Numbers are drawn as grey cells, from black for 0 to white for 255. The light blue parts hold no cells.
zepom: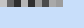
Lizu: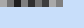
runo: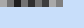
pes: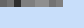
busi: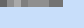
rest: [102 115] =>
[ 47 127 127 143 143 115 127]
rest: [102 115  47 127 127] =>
[143 143 115 127]
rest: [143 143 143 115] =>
[115]
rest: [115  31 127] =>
[ 47 115  61 169 127]
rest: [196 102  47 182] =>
[ 47 156  75 169 156]
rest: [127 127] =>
[143 143 115 127]
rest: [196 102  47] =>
[182  47 156  75 169 156]

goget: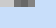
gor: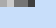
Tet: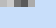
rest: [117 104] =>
[131]
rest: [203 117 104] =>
[131]
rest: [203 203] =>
[117 104 131]
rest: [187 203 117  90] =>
[171]
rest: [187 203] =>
[117  90 171]

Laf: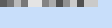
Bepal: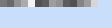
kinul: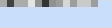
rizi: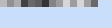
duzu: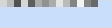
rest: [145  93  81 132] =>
[157 214]
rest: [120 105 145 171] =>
[243  81  93 157 145  93  81 132 157 214]
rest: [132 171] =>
[ 81 145 202  81 202 202]
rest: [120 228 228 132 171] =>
[ 81 145 202  81 202 202]
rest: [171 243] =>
[ 81  93 157 145  93  81 132 157 214]
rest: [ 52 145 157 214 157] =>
[202 202 157]

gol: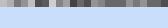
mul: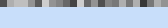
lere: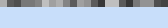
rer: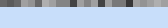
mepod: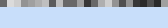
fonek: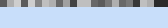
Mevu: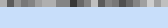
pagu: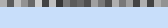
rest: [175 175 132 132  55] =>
[104 132 191  91 132 120  79 104 132 160 206 160 191]
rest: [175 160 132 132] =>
[ 67 160 132 160  67 160 120 120  55 160 147 160 175 160]
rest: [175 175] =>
[132 132  55 104 132 191  91 132 120  79 104 132 160 206 160 191]

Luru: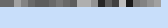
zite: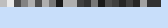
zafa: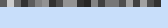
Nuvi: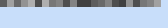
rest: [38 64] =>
[ 38 161  50  50]
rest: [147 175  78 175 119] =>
[131  78 131  64  64  93 105 131  78  64 147  78 119 131 161]
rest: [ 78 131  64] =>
[ 64  93 105 131  78  64 147  78 119 131 161]

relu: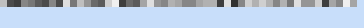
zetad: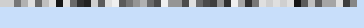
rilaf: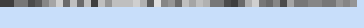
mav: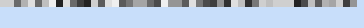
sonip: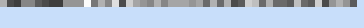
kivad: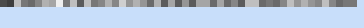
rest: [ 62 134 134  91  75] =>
[ 62  62 149 149 149 252 119 177 134 223  75 207 165 149 134 177 134 165
 165 165 149 165 106 177 106 177  75  91 207 191 106 177 106 106  91 191
 106  91 207  75 149 177 149  91]
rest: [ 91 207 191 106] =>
[177 106 106  91 191 106  91 207  75 149 177 149  91]

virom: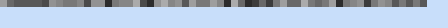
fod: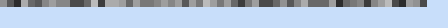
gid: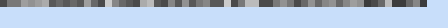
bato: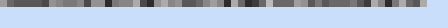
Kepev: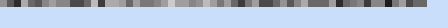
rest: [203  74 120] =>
[187 187  74  74 120 146 120  74 104 146 104 134 146 104 134 158 146  60
  74 104 187  60  60 104 134  60]
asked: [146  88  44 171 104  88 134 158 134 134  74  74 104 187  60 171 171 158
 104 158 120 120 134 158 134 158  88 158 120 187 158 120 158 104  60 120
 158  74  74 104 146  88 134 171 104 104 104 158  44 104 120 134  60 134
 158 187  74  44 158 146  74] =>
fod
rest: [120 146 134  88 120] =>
[ 88 120  88]
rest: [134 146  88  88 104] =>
[134 158 134  44 171 104  44  60 104 187 104 104 104 158 146  88 120  88
 104 104 104 120  88  60 171 134  44 120 171 104  88 171]
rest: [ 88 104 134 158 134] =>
[ 44 171 104  44  60 104 187 104 104 104 158 146  88 120  88 104 104 104
 120  88  60 171 134  44 120 171 104  88 171]
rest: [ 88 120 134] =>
[ 88  88 203  74 120 187 187  74  74 120 146 120  74 104 146 104 134 146
 104 134 158 146  60  74 104 187  60  60 104 134  60]
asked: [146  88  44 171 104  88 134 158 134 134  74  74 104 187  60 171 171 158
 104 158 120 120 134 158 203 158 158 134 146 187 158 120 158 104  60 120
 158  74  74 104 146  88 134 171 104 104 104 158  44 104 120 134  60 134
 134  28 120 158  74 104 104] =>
Kepev

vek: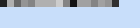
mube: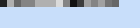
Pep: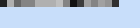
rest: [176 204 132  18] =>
[161 161 132 161 148  47]
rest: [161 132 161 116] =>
[103]
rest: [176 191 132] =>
[ 18  61 161 132 161 148  47]
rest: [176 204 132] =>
[ 18 161 161 132 161 148  47]

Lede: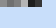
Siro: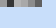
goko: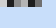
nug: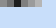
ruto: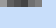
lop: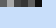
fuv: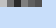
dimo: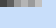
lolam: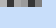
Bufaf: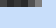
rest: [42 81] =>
[127]
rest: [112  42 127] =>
[96 81]
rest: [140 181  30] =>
[112]
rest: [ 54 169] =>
[155  54 127]

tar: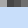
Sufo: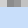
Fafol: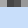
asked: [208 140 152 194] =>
Sufo
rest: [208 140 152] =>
[194]

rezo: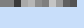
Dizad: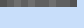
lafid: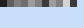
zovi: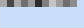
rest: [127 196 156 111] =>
[141]
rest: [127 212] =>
[58]
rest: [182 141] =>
[127 196 156  96  83]

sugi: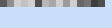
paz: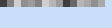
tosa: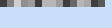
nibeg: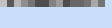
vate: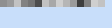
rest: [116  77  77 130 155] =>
[ 77 104 104 116 168 116]
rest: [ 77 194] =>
[168 207 182 155  62 130 207 194]
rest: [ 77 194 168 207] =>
[182 155  62 130 207 194]
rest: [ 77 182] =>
[168 207 155 207 104 116  62  77]

